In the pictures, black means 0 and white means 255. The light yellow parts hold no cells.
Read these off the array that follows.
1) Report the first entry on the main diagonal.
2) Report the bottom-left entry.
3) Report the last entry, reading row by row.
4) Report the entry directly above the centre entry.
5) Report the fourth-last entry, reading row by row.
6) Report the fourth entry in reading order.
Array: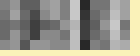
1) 128
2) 137
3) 171
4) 128
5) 128
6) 95

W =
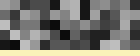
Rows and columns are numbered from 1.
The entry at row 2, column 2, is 55
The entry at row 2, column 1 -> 107
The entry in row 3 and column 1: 190
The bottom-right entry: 87
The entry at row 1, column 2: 142
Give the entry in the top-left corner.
161
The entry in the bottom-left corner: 22
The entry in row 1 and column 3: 55
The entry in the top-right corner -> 43
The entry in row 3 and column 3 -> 119
